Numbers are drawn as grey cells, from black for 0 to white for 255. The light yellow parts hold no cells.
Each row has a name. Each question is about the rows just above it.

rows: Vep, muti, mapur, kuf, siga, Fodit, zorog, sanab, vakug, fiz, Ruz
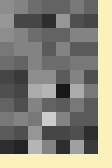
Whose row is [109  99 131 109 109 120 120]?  siga
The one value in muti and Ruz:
[46]
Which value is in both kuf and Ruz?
[131]
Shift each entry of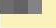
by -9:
[100  90 122]

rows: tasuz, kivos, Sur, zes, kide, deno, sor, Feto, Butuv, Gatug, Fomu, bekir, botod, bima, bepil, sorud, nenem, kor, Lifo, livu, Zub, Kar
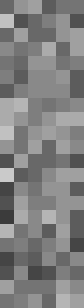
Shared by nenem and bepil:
[160]
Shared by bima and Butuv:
[148]
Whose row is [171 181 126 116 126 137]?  Feto
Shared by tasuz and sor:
[92]

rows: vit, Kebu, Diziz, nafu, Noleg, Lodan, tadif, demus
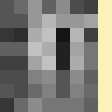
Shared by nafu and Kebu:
[163]
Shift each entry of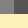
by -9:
[120  76]

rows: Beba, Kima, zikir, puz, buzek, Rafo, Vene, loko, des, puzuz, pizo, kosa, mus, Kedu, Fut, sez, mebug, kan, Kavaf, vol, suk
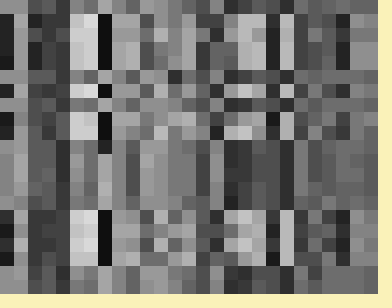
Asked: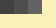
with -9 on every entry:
[57 69 90]
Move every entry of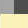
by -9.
[156  69]
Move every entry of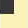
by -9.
[47]
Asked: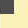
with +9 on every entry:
[87]
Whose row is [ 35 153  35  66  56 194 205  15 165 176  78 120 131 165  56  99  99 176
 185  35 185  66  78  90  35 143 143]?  puz

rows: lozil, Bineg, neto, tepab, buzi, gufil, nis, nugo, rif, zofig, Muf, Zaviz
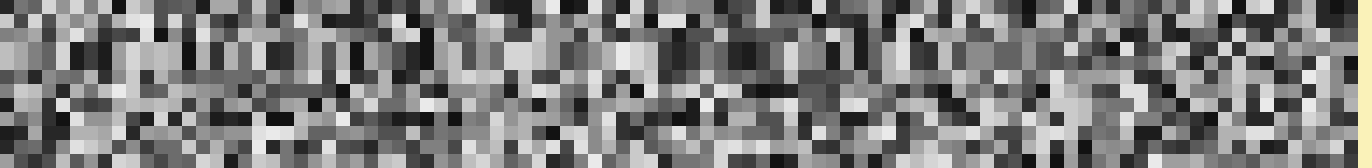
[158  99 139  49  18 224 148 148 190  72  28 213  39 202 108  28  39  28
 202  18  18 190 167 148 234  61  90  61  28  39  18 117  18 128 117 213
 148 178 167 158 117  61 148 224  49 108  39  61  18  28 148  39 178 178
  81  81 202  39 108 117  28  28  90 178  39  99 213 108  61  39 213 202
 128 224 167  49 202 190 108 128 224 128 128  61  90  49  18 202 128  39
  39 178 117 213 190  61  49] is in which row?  rif
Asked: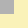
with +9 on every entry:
[187]
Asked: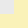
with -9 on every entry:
[225]
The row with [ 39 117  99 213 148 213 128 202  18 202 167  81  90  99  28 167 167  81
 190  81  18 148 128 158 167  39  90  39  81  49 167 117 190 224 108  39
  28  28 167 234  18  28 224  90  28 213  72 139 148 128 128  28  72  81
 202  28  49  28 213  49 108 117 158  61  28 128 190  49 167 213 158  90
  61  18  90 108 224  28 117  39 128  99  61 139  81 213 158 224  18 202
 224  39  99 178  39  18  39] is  lozil

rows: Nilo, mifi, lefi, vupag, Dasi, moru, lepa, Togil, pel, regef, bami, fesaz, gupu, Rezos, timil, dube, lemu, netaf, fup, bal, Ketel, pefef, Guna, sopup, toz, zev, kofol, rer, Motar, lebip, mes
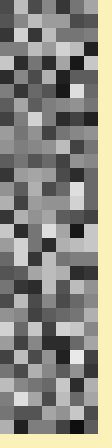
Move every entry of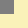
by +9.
[135]
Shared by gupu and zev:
[75]
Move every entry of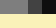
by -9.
[117 117  57   6]
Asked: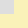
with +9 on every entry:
[231]

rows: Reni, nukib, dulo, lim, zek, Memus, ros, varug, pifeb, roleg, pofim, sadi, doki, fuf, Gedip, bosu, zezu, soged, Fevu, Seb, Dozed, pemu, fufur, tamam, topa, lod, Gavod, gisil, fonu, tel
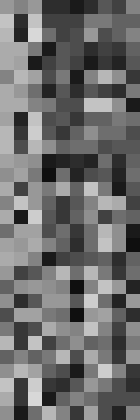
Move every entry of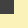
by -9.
[56]
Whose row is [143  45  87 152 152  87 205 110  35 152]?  pemu
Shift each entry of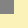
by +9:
[140]

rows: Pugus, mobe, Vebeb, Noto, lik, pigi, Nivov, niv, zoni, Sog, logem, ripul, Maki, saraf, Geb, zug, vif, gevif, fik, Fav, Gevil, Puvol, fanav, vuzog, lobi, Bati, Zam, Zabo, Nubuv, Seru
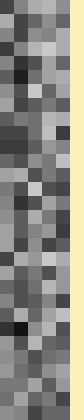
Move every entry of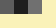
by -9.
[ 84  21 103]
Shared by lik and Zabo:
[162]
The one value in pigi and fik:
[172]
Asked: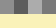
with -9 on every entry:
[133  84 163 112]
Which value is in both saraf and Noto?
[200]
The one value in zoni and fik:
[172]

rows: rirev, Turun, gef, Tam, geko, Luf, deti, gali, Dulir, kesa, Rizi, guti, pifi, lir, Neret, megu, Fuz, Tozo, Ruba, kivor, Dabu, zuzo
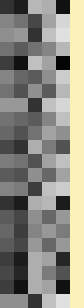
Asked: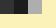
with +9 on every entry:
[ 59  37 183]
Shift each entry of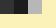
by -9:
[ 41  19 174]
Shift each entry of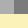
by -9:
[165 114]
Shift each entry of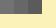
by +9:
[123 112 100]
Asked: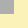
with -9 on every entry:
[165]
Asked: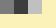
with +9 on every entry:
[132  70 201]

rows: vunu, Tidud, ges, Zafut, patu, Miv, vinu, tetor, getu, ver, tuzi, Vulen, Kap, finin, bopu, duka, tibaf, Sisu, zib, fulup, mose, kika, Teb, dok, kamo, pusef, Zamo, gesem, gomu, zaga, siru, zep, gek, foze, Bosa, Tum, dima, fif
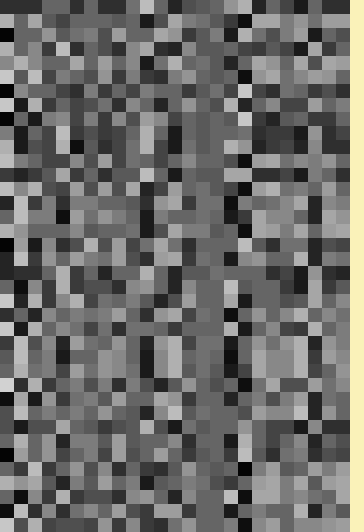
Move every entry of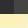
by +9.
[56 77]
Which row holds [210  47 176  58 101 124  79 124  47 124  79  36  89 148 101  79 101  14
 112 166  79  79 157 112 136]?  gesem
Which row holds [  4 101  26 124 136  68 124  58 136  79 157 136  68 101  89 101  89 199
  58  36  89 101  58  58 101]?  getu
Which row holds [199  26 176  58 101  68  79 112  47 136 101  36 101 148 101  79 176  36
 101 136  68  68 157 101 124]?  tetor

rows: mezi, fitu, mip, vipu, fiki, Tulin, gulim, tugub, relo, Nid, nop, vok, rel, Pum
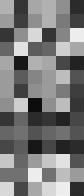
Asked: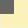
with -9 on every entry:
[93]
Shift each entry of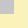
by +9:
[207]

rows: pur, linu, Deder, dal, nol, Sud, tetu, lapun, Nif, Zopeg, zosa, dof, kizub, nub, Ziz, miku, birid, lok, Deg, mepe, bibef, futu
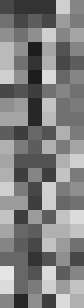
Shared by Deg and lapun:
[143]
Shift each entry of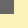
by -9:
[94]

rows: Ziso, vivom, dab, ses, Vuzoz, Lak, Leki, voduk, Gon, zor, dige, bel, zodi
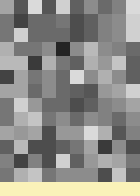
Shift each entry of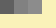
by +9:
[105 138 149]
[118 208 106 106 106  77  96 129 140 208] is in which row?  dab
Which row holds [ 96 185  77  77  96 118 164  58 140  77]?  dige
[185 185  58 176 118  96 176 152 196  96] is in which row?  Vuzoz
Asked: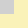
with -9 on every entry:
[199]
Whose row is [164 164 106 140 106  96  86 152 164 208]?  Leki
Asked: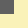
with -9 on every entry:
[87]

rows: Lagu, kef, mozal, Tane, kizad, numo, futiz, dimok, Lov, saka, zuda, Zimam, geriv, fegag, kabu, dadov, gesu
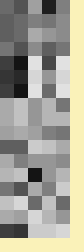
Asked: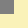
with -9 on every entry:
[118]
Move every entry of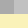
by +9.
[179 202]
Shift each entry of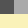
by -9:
[ 74 161]
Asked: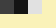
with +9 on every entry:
[ 71  29 234]
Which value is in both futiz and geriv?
[20]
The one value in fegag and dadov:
[170]
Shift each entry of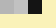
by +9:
[190 202  29]

